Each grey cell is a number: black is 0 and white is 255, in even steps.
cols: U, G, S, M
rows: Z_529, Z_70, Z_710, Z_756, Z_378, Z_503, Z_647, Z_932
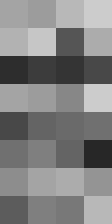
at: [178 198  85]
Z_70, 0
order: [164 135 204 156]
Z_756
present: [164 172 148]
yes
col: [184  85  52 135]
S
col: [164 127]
G
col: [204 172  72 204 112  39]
M

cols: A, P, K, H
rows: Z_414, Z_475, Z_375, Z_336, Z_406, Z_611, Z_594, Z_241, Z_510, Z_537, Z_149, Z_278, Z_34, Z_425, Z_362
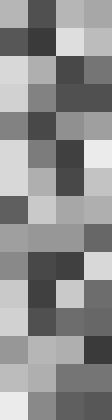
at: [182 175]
Z_34, 1
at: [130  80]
Z_336, 1

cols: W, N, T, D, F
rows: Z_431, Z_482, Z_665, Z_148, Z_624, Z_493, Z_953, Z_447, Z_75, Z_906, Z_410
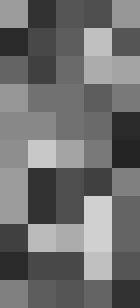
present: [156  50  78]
yes
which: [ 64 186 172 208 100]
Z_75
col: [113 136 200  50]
N

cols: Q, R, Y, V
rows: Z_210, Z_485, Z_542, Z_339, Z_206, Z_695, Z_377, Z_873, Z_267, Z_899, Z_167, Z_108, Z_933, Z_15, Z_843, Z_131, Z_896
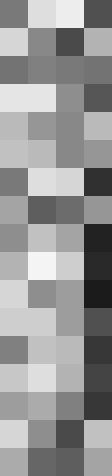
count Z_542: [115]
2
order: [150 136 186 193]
Z_695
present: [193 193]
no
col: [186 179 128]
Y
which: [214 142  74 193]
Z_131

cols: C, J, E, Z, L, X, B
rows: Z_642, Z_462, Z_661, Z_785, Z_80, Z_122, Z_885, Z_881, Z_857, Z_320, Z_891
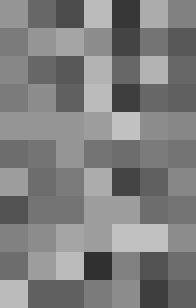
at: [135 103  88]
Z_661, 0
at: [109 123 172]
Z_885, 1
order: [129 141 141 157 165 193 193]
Z_857
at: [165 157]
Z_857, 2
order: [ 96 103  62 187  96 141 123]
Z_785
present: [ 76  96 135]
no
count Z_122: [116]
3

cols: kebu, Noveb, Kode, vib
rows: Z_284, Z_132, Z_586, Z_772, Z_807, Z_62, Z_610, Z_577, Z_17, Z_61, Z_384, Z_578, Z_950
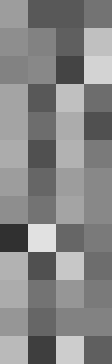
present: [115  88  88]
no
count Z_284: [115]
1
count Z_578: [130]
2
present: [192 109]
yes

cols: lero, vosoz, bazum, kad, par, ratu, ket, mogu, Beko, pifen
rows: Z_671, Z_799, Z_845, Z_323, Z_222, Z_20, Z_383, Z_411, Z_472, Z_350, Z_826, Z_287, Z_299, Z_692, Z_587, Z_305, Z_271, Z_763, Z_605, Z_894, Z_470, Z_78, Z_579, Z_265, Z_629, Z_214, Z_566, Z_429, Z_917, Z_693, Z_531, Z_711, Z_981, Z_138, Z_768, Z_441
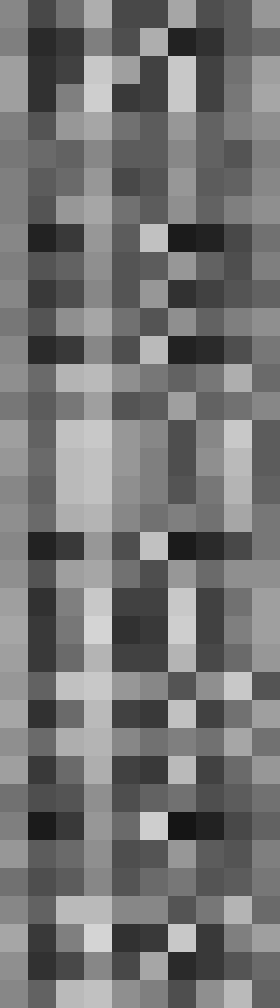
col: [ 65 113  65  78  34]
mogu
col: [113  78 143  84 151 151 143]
par
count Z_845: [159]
3
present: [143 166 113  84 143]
yes

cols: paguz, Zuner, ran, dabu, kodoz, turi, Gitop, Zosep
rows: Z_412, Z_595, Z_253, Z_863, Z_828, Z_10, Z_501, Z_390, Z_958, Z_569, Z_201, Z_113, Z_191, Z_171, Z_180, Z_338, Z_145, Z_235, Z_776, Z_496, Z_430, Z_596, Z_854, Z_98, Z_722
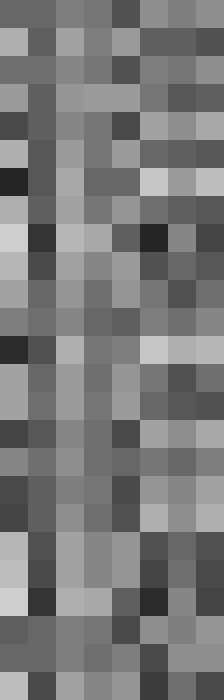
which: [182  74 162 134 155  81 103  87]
Z_569
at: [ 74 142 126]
Z_854, 4
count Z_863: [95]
2
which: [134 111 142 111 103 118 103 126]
Z_145
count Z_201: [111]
2

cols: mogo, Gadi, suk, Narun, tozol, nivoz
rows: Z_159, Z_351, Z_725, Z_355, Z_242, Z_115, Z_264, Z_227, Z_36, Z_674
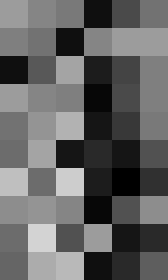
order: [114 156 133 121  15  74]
Z_159
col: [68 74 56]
tozol
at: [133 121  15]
Z_159, 1
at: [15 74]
Z_159, 3
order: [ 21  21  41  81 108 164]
Z_115
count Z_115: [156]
0

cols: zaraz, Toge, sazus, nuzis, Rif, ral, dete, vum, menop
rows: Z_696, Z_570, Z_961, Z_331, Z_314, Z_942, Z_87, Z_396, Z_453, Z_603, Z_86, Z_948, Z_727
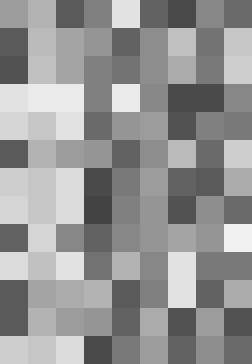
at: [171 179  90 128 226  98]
Z_86, 2
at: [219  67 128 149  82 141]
Z_396, 2
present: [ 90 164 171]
yes
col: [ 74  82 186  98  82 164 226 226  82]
dete
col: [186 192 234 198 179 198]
Toge
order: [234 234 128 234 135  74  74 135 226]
Z_331
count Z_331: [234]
3

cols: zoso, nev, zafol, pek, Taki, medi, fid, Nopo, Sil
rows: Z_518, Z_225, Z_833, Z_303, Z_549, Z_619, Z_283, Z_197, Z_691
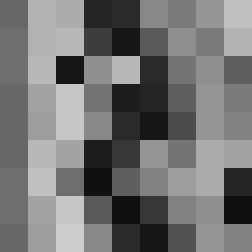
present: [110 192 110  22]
no
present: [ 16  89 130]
no
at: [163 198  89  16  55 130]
Z_197, 1
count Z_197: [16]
2

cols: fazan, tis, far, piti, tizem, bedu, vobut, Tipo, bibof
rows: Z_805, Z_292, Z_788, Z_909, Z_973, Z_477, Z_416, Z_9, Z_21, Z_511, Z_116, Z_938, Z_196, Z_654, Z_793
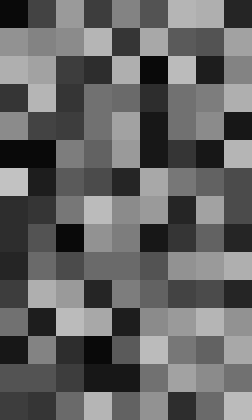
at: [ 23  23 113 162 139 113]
Z_654, 3
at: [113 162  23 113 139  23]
Z_973, 3
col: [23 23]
bedu

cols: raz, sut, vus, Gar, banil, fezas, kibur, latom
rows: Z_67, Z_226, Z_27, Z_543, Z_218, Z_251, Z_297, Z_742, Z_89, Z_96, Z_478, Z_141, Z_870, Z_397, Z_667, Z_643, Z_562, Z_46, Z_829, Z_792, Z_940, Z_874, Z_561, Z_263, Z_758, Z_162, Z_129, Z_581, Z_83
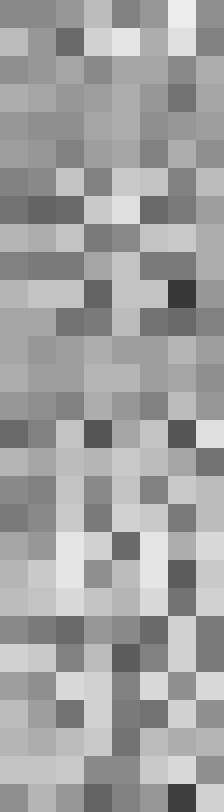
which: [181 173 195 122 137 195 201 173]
Z_89
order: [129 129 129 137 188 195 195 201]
Z_297
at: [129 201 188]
Z_46, 5
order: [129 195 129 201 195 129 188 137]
Z_297
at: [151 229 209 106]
Z_792, 1

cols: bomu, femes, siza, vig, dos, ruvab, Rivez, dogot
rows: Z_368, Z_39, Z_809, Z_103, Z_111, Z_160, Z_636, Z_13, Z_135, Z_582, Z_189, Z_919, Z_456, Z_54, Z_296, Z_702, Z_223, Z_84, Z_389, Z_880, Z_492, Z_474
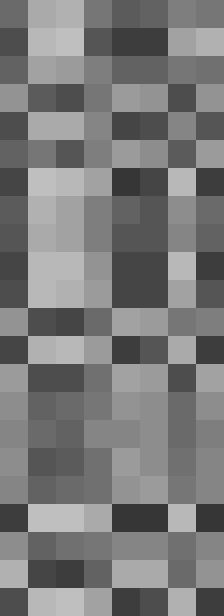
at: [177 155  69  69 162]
Z_189, 2
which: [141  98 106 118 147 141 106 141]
Z_296
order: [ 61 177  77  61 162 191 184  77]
Z_474

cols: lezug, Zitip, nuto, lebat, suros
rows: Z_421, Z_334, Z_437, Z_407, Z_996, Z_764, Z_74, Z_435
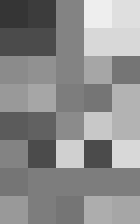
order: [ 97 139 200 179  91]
Z_996
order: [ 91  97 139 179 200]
Z_996
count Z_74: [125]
4
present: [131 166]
yes
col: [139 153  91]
lezug
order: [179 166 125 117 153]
Z_407
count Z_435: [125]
1

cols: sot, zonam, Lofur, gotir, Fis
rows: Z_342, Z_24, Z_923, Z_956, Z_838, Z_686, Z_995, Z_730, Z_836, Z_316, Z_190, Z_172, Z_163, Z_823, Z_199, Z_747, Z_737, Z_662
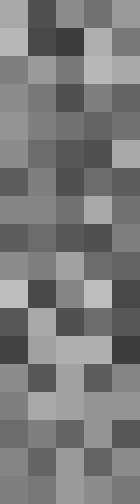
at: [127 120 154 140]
Z_662, 0
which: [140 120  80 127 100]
Z_956
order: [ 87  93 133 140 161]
Z_823
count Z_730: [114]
2
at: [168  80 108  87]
Z_172, 1
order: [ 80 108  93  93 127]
Z_995

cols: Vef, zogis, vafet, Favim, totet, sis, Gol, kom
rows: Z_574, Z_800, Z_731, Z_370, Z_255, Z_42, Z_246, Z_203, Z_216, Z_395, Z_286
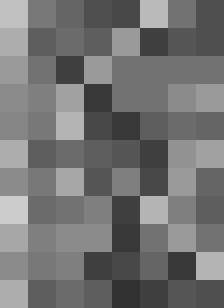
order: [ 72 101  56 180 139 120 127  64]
Z_395
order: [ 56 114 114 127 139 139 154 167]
Z_216
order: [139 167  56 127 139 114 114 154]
Z_216
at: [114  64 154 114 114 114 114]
Z_731, 1
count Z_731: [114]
5
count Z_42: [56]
0
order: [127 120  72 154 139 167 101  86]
Z_246

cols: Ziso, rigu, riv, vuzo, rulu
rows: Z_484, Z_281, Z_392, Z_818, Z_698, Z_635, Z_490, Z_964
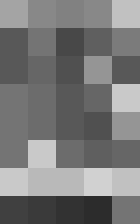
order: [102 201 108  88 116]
Z_818
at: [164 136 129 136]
Z_484, 0
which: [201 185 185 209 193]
Z_490
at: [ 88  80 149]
Z_698, 2

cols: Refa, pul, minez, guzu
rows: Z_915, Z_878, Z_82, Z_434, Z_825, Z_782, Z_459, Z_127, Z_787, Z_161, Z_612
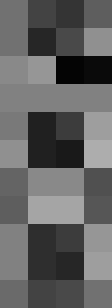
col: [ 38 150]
pul
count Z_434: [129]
4

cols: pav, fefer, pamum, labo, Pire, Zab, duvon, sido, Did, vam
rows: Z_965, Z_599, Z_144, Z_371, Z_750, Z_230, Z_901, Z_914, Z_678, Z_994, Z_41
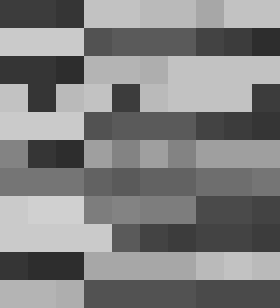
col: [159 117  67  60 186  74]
vam
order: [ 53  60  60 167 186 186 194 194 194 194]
Z_965
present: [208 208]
yes
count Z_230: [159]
5
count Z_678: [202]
4

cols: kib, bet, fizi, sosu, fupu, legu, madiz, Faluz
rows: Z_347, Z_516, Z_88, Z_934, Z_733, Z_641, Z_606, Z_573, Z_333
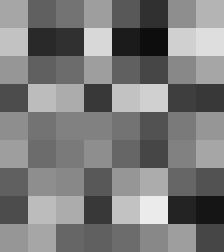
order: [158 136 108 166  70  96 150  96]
Z_88
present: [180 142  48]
no

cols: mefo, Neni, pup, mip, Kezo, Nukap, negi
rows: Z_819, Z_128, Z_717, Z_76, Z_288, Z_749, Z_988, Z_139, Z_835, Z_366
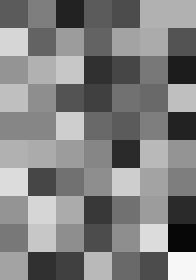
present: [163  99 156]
no
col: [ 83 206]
pup
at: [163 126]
Z_988, 5
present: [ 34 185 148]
no
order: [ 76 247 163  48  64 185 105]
Z_366

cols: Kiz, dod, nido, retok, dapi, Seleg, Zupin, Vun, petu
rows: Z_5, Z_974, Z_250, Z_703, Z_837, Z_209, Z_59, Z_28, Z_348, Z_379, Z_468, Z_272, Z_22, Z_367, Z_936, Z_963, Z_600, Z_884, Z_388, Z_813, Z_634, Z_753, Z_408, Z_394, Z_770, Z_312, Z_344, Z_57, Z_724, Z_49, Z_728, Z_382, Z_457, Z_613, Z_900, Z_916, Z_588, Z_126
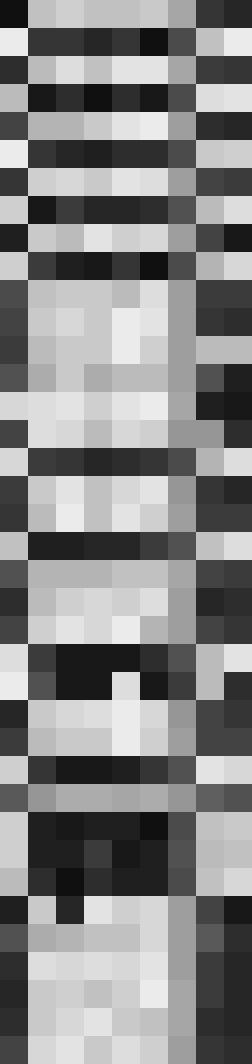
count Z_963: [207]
1
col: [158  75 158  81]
Zupin
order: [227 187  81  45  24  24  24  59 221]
Z_394
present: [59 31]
yes
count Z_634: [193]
2

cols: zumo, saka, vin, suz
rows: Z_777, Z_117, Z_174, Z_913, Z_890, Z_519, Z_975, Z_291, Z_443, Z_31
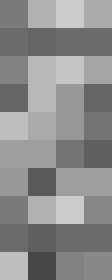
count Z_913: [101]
2
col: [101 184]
saka
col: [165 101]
suz
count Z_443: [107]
3
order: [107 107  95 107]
Z_443
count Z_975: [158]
2

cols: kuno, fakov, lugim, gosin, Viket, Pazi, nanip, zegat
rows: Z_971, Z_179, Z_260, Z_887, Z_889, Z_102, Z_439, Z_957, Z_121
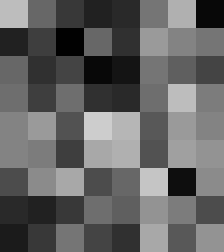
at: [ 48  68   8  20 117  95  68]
Z_260, 1
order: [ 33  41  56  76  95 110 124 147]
Z_957
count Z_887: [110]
3
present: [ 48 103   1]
no
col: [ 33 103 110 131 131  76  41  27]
kuno
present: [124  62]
yes
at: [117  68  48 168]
Z_121, 2

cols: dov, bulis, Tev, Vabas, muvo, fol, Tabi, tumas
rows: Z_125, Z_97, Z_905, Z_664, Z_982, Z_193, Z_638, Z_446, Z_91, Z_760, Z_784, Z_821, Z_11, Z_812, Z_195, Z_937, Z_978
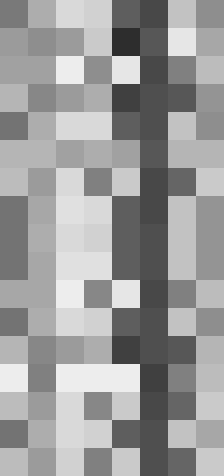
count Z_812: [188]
1
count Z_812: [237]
4
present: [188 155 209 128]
yes
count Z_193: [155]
0
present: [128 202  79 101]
yes

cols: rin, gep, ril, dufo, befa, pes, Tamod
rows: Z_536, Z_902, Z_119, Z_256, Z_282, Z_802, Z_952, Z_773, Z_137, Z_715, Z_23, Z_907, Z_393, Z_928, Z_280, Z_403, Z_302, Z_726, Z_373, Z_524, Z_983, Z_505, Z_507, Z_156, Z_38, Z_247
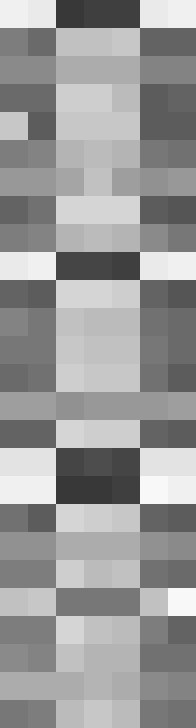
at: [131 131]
Z_119, 5
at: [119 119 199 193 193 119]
Z_393, 0
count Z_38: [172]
4
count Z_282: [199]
4

